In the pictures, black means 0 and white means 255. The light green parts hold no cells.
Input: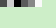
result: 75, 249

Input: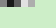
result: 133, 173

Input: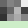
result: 103, 131

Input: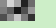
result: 139, 50

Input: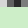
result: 214, 124

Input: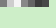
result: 124, 72
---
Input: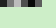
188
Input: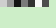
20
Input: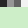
98
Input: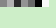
43
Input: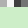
63
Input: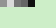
117
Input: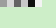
100
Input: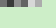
144
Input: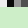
151
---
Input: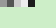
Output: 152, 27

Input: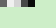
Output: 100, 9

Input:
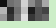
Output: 17, 99

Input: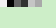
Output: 241, 169

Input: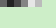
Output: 102, 187

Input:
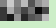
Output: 130, 187

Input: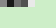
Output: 136, 233

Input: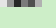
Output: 229, 177
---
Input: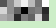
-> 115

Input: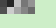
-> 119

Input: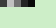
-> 35

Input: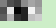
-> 165

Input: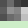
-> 66

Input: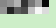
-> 163

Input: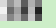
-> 175

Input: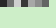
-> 140
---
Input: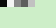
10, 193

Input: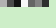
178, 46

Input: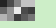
36, 117

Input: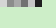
213, 31

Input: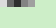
219, 159

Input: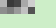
180, 83

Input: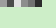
157, 44

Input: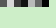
87, 2
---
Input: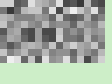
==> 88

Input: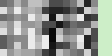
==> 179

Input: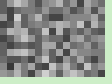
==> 194

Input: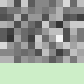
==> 80

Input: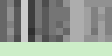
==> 77

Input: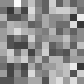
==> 251

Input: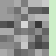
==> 171

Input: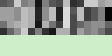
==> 203
